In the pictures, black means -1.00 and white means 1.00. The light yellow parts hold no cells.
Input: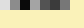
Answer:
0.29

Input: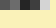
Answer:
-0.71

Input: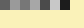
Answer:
0.31

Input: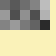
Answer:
0.13

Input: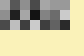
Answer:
-0.85

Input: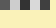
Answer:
-0.60

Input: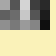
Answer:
0.56
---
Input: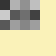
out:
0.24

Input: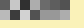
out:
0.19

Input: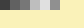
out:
0.49

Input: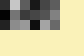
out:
-0.89

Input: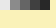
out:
-0.21

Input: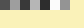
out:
-0.65

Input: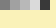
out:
0.44

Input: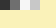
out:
-0.13

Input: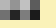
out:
-0.71

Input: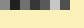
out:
-0.30
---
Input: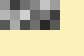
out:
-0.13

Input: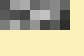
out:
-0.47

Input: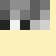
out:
-0.72

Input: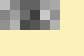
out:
-0.33

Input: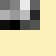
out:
-0.99

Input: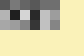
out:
-0.58

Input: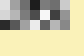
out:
-0.23

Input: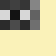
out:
-0.41

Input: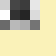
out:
0.45
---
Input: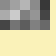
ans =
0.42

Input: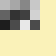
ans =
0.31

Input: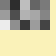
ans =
0.49

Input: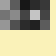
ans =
-0.82

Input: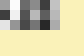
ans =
0.09

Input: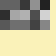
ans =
-0.56

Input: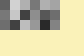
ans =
-0.06

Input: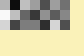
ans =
-0.38
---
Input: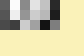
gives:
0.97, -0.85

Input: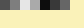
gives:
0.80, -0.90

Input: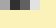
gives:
0.77, -0.62

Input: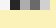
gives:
0.92, -0.70

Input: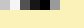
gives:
0.92, -1.00

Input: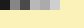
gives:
0.62, -0.80

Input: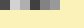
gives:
0.65, -0.50

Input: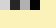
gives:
0.66, -0.98

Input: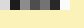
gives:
0.97, -0.78

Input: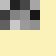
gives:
0.57, -0.83
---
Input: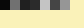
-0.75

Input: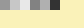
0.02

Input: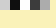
-0.53

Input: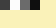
-0.51

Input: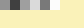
-0.05

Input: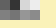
-0.24

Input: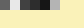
-0.65

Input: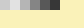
-0.31

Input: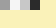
0.24
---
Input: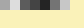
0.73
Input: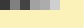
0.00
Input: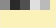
-0.67
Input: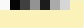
-0.96
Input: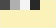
0.37
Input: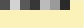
0.65
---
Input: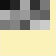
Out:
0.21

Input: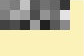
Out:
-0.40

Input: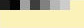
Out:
-0.52

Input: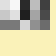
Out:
-0.76

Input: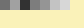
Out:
-0.02

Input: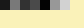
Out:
-0.42
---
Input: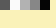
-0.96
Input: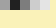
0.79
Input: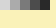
-0.68
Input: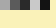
-0.85
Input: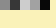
-0.94
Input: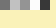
-0.56
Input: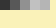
0.42
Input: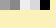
-0.99
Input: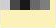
-0.01
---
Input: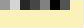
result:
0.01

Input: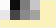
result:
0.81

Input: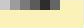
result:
-0.65

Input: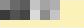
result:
0.29

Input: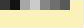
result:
0.05

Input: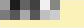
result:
0.88

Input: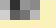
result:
0.62

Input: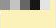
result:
0.78

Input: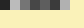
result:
-0.26

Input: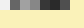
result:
-0.57
